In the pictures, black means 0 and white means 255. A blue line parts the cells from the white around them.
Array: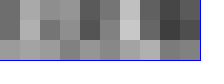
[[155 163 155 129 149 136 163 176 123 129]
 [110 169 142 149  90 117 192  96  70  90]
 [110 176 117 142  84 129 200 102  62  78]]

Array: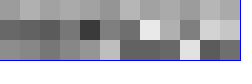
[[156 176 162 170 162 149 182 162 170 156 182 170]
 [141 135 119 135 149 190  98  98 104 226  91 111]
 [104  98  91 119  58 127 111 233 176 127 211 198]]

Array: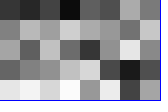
[[230 243 215 251 152 236  67 165]
 [165  95 193 108  54 145 230 137]
 [129 185 159 207 171 152 114 199]
 [101 129 145 193 215  73  26  79]
 [ 54  39  67  12  95  79 171 122]]

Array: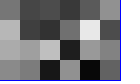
[[171 159 191  30 153 130]
 [118  70  76  57  90 145]
 [183  63  50 112 232  76]
 [138 124  23 145   8  98]]

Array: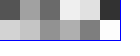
[[211 197 146 175 126 253]
 [ 84 161 106 239 225  50]]

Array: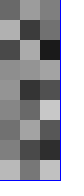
[[134 105 200]
 [185 119 193]
 [142 148 163]
 [105 156 127]
 [177  59 113]
 [113 163  87]
 [148  52  80]
 [127  73  46]
 [ 73 171  26]]

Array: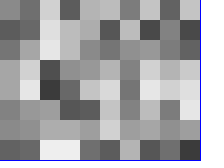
[[ 98 104 238 238 111  92 180  86 111  59]
 [117 166 230 188 138 117 144 152 124  98]
 [ 92 104 223 188 173  86 188  73 130  73]
 [138 111 209  92 180 188 124 196  98 196]
 [138 144 173 173 158 209 158 166 144 158]
 [130 152 158  86  92 196 130 188 124 230]
 [166 209  79 144 152 180 130 209 180 202]
 [166 230  59 104 196 217 117 230 209 223]]
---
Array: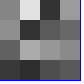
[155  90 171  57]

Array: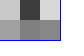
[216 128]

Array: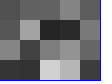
[ 93  42 125  50]

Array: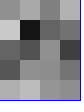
[178 100  82  86]

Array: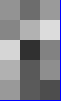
[154 178 214]

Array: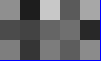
[167 111 124]
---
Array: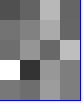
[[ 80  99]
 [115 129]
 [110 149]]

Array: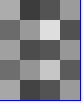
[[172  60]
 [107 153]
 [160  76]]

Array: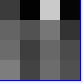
[[ 59   2]
 [100  82]
 [107  62]]

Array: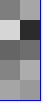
[[126 166]
 [214  43]
 [101 110]]

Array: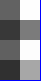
[[ 98 254]
 [ 56 123]
 [ 96 253]]

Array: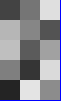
[[ 67 117]
 [182 134]
 [191  91]]

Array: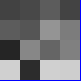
[[ 66  72]
 [ 92  85]
 [ 37 135]]
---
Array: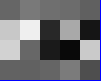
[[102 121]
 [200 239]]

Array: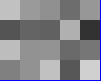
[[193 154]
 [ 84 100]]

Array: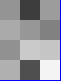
[[148  61]
 [170 151]]

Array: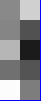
[[137 208]
 [133  81]]

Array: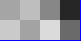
[[165 190]
 [202 163]]

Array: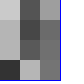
[[202  84]
 [181  71]]

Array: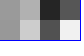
[[154 177]
 [152 205]]

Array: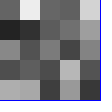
[[100 237]
 [ 35  49]]

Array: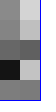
[[138 212]
 [132 191]]
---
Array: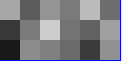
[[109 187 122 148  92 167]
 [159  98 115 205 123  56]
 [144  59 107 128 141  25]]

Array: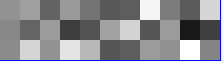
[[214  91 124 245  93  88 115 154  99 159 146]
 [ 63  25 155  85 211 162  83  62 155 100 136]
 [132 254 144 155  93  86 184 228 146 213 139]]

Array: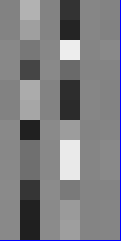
[[131 134  51 131 178 130]
 [130 134  36 132 159 131]
 [137 133 237 135 120 136]
 [132 132 106 137  69 136]
 [131 134  45 131 171 130]
 [131 134  43 131 166 130]
 [133 132 156 138  32 137]
 [137 133 234 136 112 136]
 [137 133 233 136 111 137]
 [132 132 122 139  53 138]
 [133 132 154 138  33 137]
 [133 132 158 139  31 137]]

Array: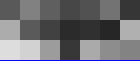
[[ 54 115  81  71  95 129  89]
 [176  38  48  43  65  90 172]
 [131 141 170  55 156 210 221]]

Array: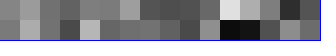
[[ 84  46 126 174 224 104  81  78  84 158 123 126  98 113 155 133]
 [108 141  81  19  12 143  74  97 114 111 102 182  74 114 172 122]]

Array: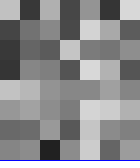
[[216  53 148  71 176  56 193]
 [ 92 169 211  73 136 114  69]
 [142 117 123 197  91 101  57]
 [ 85 178 216  84 127 134  53]
 [133 160 136 135 147 183 194]
 [177 204 212 124 141 162 151]
 [128 139 197  88 153 108 105]
 [156 101 204 140  33 140 133]]
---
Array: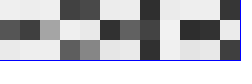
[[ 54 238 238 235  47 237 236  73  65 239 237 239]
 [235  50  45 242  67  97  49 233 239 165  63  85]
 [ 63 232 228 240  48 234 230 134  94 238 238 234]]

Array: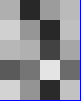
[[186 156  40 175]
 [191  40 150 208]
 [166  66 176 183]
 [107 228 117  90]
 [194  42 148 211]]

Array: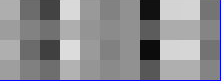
[[116 212 211  17 145 130 153 217  67 108 174]
 [133 172 172  92 145 139 148 174 113 130 157]
 [115 214 213  12 145 129 154 220  64 107 175]
 [132 175 175  87 145 138 149 178 110 128 158]]

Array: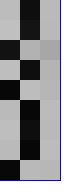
[[186  14 188]
 [185  20 192]
 [167 178  18]
 [180  14 190]
 [182 189   7]
 [187   7 186]
 [185  14 190]
 [188   7 186]
 [183 185   8]]

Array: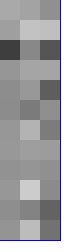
[[144 163 169]
 [191 194 159]
 [ 85 136  62]
 [165 165 150]
 [ 94 152 141]
 [143 123 140]
 [124 179 151]
 [156 158 152]
 [144 149 146]
 [139 204 151]
 [ 99 131 142]
 [114 188 148]]

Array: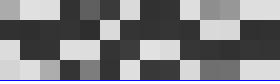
[[222 222 151 142 222  51  49 218  58  95  50 222 224 171]
 [ 49  48 216 217  50  53  51  52 218  46  52  51  47  49]
 [ 52  53  49  52  54 219 225  60  52 221 222  51  50 220]
 [221 221 112 111 217  58  56 223  51 125  52 173 222 212]]

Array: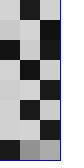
[[209  27 211]
 [ 16 212 201]
 [ 23 204  19]
 [207  19 210]
 [ 25 212 205]
 [204  25 209]
 [ 25 211 209]
 [171 146  26]]
